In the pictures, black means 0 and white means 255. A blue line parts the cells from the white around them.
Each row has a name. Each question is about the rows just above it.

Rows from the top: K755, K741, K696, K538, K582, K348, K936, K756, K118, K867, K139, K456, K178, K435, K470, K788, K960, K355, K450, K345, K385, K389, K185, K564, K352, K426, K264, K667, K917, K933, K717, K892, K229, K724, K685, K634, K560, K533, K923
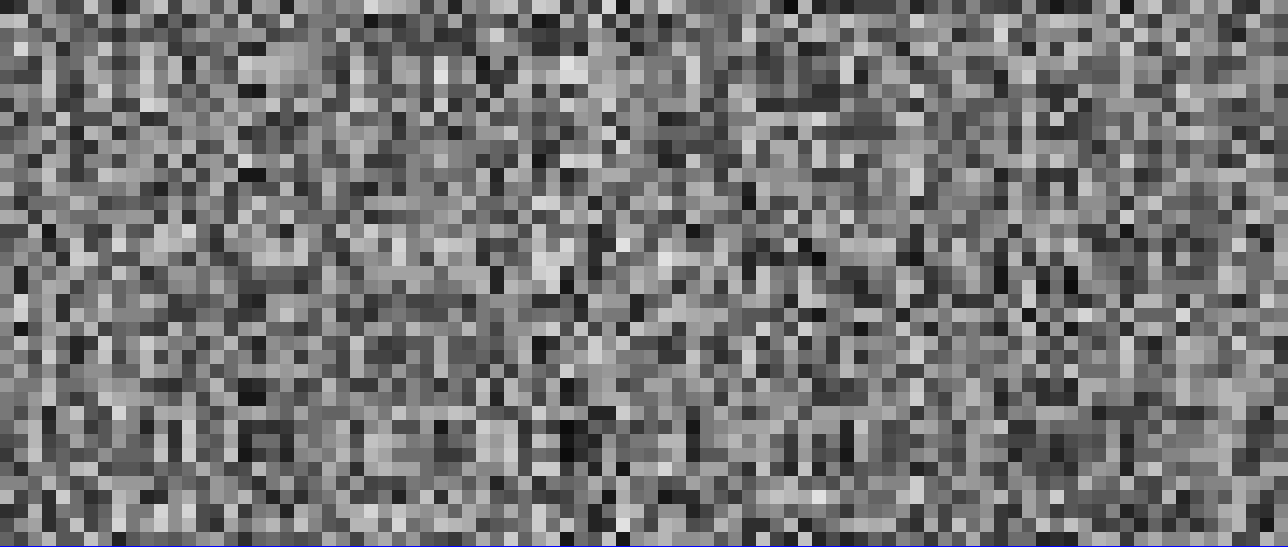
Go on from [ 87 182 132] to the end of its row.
[ 76 109  76 132 152  76 143 182 152  76 109 109 143 152 132 120 120  99
  87 143  56  46 132 120 143  56 204 120  76  46  87  67  67  87  99 204
  76 171 171  76 194 109 152 143 109 143 143 162 152  87 120  87 152 152
  67 171 152 143 152  87  46  99 132  87  56 120  76 109 120  87 171  87
  46  76]
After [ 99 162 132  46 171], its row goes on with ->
[ 46  99 152 152 143 143  67 162 182 120  87  56  87 143 109]
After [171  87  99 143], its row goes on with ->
[ 23  67 143 143  99 132 143  87 132 182 152  67 152  87 120 132  46 143
  99  76  87 132 143  46 152 162 109 132  56  56 132  23 120 143  99  56
  99 109 120 132  35  67 152]
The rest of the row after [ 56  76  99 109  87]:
[171  87 171  56 109 120  99  99  99  87 109]

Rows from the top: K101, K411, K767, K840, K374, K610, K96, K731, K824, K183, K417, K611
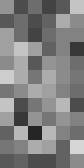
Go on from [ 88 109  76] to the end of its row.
[ 98 172 139]
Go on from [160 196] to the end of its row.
[160  98 130  55]
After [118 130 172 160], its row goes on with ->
[ 98 214]

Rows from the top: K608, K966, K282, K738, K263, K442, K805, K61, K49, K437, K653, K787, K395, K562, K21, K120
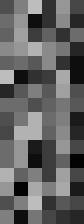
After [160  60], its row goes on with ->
[ 98  49 108]
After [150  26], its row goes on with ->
[ 60 150  70]
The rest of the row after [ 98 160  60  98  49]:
[108]
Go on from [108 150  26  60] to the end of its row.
[150  70]
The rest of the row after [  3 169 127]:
[169  26]
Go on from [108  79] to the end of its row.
[ 98 118  88]
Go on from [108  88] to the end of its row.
[138  49  14]

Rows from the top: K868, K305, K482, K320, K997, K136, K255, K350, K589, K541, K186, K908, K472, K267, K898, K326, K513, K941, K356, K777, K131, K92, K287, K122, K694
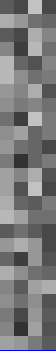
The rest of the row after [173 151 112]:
[102]
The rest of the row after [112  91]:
[72]
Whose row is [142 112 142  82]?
K92
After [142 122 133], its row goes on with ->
[112]
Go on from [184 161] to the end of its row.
[112 112]
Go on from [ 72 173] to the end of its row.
[133]
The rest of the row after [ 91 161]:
[173]

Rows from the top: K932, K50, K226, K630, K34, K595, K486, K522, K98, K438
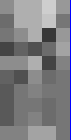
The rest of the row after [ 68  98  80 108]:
[163]
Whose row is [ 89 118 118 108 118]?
K522
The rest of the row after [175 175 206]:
[152]
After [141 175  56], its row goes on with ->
[152]
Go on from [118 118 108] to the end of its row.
[118]
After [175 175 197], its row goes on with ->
[118]

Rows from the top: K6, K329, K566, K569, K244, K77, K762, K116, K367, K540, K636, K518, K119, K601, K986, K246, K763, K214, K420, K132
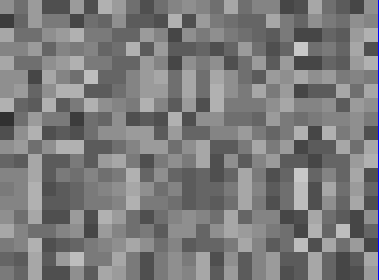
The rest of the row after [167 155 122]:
[ 79 122 143 132 167  91 155  91 132 155  79  91 167 101  70  79 155]
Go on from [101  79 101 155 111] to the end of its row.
[ 79 101 200 111 122 101 167  79]
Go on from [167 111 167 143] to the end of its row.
[111  91 155 143 167 143 155 122 132 122]
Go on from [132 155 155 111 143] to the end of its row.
[167  91  91 122 167 122 155  70  91  91 167 111 167]

